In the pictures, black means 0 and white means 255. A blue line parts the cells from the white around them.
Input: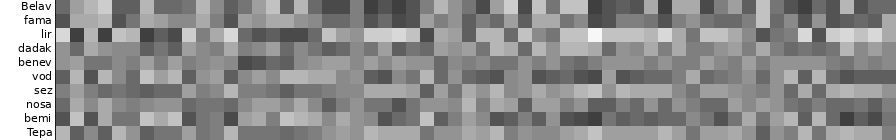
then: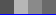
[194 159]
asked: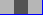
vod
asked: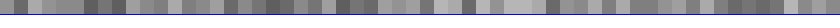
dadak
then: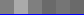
[117 182]
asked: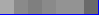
nosa
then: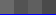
[ 74 106]

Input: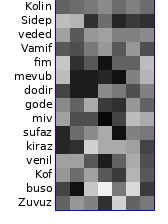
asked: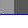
Vamif
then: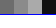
[129 120]
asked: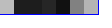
mevub
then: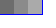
[ 17 129]
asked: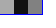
sufaz
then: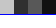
[99 99]
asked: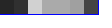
kiraz

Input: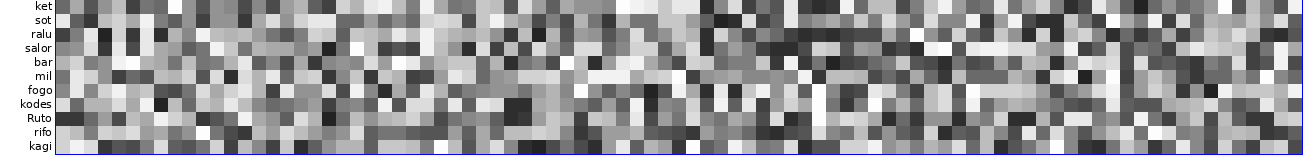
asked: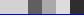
salor
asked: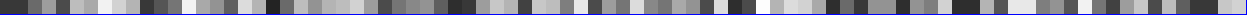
Ruto

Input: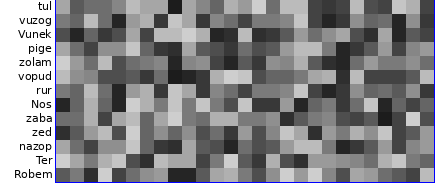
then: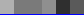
[122 134]
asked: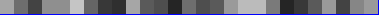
nazop

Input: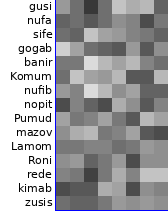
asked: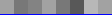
Pumud
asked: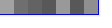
gogab
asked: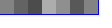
nopit
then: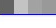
[131 120]
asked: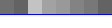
sife
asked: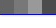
Roni
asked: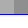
nopit

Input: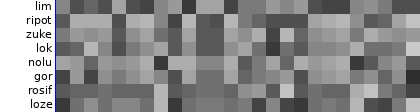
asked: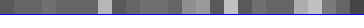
rosif
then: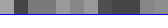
[122  79]

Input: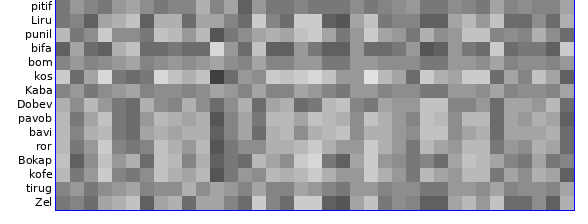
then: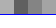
[108 176]
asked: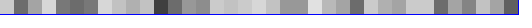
kos
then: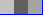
[176 108]
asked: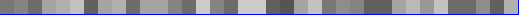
Zel

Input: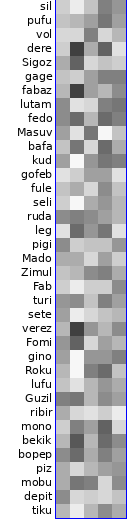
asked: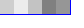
sil
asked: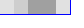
gofeb
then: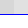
[206 236]
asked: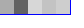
Sigoz
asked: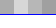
piz

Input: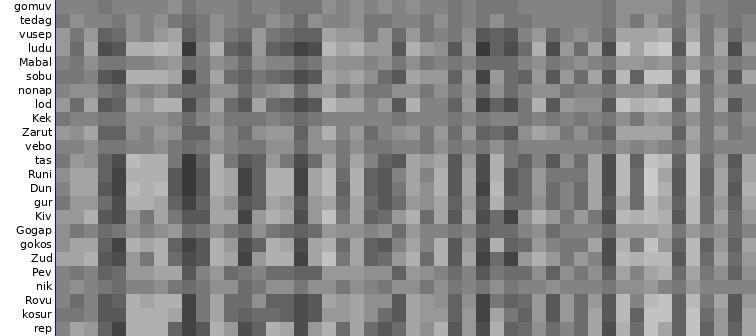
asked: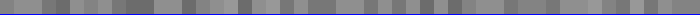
nonap
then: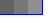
[119 108]
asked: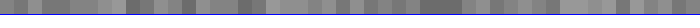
Mabal
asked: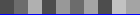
ludu

